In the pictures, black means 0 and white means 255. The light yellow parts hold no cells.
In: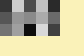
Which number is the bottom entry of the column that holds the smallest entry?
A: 13
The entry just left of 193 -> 76
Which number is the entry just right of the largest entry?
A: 64
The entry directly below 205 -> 150

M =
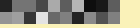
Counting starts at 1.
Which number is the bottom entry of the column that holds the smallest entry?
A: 138
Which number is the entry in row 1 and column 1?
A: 35
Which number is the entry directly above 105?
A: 170
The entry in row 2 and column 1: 148
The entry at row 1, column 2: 116
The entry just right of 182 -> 14
